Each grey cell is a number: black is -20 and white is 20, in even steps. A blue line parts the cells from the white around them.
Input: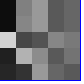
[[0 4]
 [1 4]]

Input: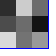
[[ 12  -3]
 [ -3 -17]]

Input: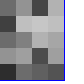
[[ 3 -9]
 [10 11]]

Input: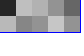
[[10  8]
 [ 1  3]]

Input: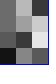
[[  9 -11]
 [  5  12]]

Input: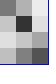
[[  8  17]
 [-12  15]]

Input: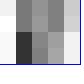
[[-1  3]
 [-1  4]]
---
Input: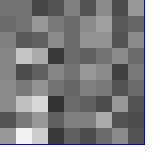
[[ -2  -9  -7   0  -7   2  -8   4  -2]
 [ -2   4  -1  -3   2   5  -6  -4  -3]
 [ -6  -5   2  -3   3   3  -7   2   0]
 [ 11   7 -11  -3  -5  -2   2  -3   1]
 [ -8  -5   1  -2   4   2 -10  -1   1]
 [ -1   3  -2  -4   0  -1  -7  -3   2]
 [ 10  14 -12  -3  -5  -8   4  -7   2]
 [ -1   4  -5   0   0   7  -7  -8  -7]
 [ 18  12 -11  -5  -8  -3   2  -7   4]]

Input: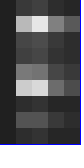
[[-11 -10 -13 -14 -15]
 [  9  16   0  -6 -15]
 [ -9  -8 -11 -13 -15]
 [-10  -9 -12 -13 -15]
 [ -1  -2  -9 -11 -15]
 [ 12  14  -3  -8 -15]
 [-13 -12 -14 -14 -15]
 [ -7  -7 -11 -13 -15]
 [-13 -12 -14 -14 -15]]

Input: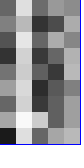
[[ 15  -3   4   2  -4]
 [  9 -12  -8   7   0]
 [ 16  -4   7   1  -7]
 [ 13 -11  -4   8 -12]
 [ 12  -5 -11   9  -2]
 [ 14 -13  -6   0   5]
 [ 13 -11  -5   5  -4]
 [ 19  12  -5   5   6]
 [ 15  -4   6   9 -16]]

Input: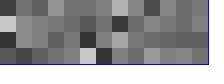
[[ -2  -5   3  -2  -2   0   8   1  -8   1  -3  -1 -10]
 [  2   0  -1  -3  -6  -2 -11  -3   1  -1  -3   0  11]
 [  2   0  -5  -1 -12   0   6  -1  -3  -4  -5  -5 -12]
 [ -9  -5  -2   0  11 -12   0  -3   4   0   1  -2  -6]]

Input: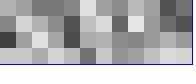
[[  5  -1  -1   1  15   5   2   9   5  -7  -2   8]
 [ 13   8   2  -7  10  14  -4  16   4  -3  -7   1]
 [  5  15   6  -8   7   8   2   1   4   8   4 -10]
 [ 11   7  13   9  -2  11   3   5  10  14  13  11]]

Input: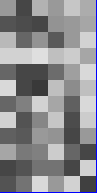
[[ -9   8   4  11   7   4]
 [ -8  -9   3   4   6  -7]
 [ -4   3  -6   4  13   9]
 [ 13  15  10  12   6  13]
 [ -9  -9  -3   5  14  -4]
 [ -9 -11  10   2  10  14]
 [  0  13   6  -5  14  -4]
 [ -7   1  11  -8  12  13]
 [ -6   4   3  -9   4  -5]
 [ -1   0  12  -4  -9   6]
 [ -7  -2  -2  -9  13  -9]
 [ -2  14   4  13 -10  -7]]

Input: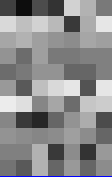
[[-18  -8 -12  13   8  -1 -10]
 [ 10  13   9 -11   7  16  14]
 [  8   5   3   2   6   5   6]
 [ -3   5  -1  -1   0   0   3]
 [ -1   3   3  -4  -4   0  -3]
 [ -6  10  14  16  -7  16   4]
 [ 15   1   6  -3  11  12  17]
 [-11 -14  -4   3   7  -8   1]
 [  2   1   2   5   2  -4   3]
 [  0   8 -11   2 -12   4   0]
 [ -6   8  -4   4  -4   2  -2]]

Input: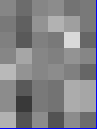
[[ -3   1   2  -2  -1   1]
 [ -5   3   8   5  -1  -1]
 [ -6   0  -1  14  -4   0]
 [  6   1   0   3   1   1]
 [  3   1   2   0  -4   9]
 [ -6  -1  -2   7   6   2]
 [-11  -1  -2   7   6   2]
 [ -7   2  -7   2  -3   8]]
